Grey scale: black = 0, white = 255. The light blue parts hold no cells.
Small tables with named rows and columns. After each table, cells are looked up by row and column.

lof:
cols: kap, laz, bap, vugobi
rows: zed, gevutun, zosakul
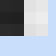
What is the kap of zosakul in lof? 43
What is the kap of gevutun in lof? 34
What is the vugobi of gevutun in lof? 237
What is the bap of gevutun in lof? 231
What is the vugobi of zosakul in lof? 229
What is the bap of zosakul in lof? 223
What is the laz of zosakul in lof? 41
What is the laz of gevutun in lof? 32
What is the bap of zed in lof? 226
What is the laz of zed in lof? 38
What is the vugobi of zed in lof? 231
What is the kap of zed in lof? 40

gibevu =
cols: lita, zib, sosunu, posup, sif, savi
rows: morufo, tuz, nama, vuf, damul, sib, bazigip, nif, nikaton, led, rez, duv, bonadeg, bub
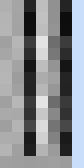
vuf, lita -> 160
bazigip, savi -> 36
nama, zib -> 163
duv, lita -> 173
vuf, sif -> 110
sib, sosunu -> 21
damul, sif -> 120
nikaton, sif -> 109
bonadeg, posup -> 180
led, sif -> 136
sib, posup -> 189
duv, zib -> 172
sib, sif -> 148
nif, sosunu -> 35
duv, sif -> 130

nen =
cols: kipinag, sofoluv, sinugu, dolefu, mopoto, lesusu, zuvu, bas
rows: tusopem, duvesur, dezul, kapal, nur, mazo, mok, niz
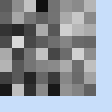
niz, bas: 97
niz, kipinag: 24
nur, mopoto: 70
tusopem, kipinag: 92
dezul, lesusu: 208
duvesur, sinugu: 118
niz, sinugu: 47
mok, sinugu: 36
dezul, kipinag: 51

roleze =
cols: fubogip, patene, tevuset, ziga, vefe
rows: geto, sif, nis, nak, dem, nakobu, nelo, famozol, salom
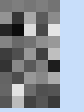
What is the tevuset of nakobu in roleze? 89
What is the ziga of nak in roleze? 143
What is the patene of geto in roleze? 126
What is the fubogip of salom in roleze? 86
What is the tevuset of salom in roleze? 66
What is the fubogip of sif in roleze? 148
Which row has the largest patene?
famozol

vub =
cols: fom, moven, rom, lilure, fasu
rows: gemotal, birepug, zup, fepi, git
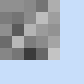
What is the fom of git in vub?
134
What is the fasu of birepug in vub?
158
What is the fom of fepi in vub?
107
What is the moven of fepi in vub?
184
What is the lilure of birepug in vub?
189
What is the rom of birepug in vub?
139
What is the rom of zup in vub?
180
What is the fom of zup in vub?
143
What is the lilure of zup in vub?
155
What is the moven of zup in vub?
90
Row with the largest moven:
fepi

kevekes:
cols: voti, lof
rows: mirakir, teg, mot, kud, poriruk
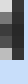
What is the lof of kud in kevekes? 42
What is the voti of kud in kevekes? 79
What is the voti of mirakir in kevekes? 221
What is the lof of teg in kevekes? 47
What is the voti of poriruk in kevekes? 189
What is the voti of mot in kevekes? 60
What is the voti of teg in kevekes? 120
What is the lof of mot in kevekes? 40
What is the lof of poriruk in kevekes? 53
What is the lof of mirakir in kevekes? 55

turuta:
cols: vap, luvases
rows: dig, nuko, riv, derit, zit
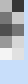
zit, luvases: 225
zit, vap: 244
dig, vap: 186
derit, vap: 152
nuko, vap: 118
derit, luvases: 214
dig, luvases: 54
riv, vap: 78
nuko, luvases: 202

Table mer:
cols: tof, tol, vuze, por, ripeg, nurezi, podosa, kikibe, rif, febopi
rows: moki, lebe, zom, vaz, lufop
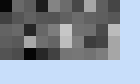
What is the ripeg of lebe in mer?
84
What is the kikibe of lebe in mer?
98
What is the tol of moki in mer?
105
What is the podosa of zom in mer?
113
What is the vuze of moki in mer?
92
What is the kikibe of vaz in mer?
61
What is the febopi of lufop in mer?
166
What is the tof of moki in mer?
7
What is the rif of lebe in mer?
94
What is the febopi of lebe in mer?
87
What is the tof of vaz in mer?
94
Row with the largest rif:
lufop

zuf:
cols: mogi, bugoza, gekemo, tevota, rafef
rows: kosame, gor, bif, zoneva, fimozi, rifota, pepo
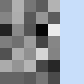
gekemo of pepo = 91
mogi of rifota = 171
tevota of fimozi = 214
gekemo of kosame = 118
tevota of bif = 6
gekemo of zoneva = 156
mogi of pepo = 100
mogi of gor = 133
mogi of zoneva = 126
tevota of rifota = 71
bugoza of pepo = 100
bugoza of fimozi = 172
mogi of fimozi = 81
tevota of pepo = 117
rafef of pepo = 74
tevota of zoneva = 68
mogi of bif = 34

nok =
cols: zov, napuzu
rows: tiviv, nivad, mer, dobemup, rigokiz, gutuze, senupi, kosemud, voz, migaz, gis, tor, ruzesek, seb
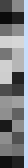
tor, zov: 142
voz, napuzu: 160
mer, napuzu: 141
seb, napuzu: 33
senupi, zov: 206
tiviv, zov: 67
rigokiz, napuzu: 181
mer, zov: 111
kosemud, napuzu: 57
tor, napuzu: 81
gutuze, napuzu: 182

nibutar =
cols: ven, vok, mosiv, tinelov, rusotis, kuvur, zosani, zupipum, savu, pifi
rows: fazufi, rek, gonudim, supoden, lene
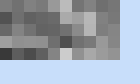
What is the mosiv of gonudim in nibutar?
114
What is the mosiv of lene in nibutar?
76
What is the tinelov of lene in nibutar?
96
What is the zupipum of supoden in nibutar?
121
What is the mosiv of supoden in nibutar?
146
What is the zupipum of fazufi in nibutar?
130
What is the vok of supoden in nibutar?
144
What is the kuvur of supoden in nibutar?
79
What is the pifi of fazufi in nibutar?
118
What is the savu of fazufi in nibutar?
111
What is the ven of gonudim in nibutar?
104
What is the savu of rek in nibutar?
129
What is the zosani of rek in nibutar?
160
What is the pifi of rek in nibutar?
120
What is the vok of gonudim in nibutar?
131
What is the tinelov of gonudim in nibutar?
99
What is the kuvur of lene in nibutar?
204

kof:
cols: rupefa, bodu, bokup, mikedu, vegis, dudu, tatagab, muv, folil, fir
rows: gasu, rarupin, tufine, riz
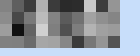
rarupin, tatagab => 113
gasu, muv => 200
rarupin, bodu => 72
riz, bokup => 107
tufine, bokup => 99
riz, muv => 119
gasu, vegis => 59
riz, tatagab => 58
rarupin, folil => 143
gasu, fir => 149
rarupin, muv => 162
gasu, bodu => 95
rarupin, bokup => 121
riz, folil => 149
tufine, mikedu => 208
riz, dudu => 134

